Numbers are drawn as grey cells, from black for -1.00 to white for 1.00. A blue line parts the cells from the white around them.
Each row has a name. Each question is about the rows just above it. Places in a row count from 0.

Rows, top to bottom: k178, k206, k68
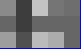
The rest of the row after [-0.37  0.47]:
[ 0.35 -0.20]
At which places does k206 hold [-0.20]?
0 2 3 4

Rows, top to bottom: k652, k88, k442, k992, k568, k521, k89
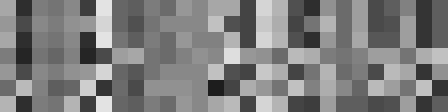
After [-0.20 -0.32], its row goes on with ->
[-0.09  0.07  0.07  0.07  0.51 -0.37 -0.47  0.57  0.36 -0.47 -0.09  0.41
 -0.15 -0.03 -0.42  0.46  0.30 -0.59  0.13]
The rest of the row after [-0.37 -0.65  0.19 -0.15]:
[ 0.30 -0.32 -0.32  0.24 -0.59 -0.26]
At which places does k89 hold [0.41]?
0 4 17
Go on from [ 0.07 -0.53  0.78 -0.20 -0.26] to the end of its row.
[-0.03 -0.15  0.19  0.07  0.30  0.30 -0.47  0.68  0.41 -0.37 -0.65  0.13
 -0.15  0.24 -0.42 -0.26  0.02 -0.59 -0.26]

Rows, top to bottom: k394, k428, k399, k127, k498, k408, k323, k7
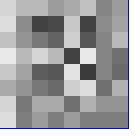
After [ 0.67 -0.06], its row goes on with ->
[ 0.33  0.33 -0.12  0.39  0.16  0.16]
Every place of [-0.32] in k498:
3
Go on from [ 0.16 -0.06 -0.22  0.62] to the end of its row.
[-0.32  0.04  0.45]
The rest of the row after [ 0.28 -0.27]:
[-0.32  0.78 -0.54  0.04 -0.17]
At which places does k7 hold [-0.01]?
1 3 5 6 7
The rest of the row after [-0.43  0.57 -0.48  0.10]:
[0.28]

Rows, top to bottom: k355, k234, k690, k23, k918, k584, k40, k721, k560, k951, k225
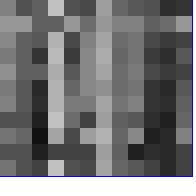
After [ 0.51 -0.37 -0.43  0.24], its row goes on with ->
[-0.20 -0.31 -0.37 -0.64 -0.59]
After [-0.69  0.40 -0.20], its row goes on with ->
[ 0.07  0.13 -0.15 -0.09 -0.59 -0.69 -0.31]
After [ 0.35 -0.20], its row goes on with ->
[-0.09 -0.54 -0.64 -0.31]
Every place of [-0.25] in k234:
2 3 9
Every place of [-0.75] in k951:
2 8
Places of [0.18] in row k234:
0 1 4 6 11

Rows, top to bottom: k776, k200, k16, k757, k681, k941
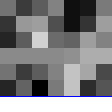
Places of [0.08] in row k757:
0 1 2 3
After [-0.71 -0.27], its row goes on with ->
[ 0.64 -0.16 -0.22  0.24  0.02]
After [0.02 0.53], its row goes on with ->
[ 0.30 -0.43]

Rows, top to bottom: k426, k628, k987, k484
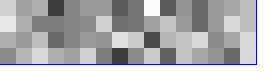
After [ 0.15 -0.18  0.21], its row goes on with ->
[0.31 0.48]
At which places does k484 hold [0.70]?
2 15
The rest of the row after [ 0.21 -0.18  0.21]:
[0.70 0.48]
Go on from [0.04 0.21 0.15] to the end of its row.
[ 0.76  0.59 -0.41  0.43  0.54  0.70  0.10  0.31  0.70]

